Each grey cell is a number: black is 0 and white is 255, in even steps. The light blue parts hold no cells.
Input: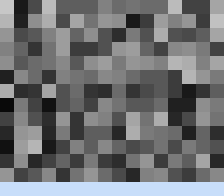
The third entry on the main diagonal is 88
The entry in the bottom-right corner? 136
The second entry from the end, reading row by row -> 107
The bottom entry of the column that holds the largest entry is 149
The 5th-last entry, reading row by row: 136
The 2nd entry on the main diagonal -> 32
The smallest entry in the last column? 39
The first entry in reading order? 199
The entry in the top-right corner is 165
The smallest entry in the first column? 9
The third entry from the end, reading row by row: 60
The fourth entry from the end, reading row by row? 81
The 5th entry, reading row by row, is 94
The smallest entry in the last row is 39
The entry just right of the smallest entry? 122
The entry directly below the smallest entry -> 66
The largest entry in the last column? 193
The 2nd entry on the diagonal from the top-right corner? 60
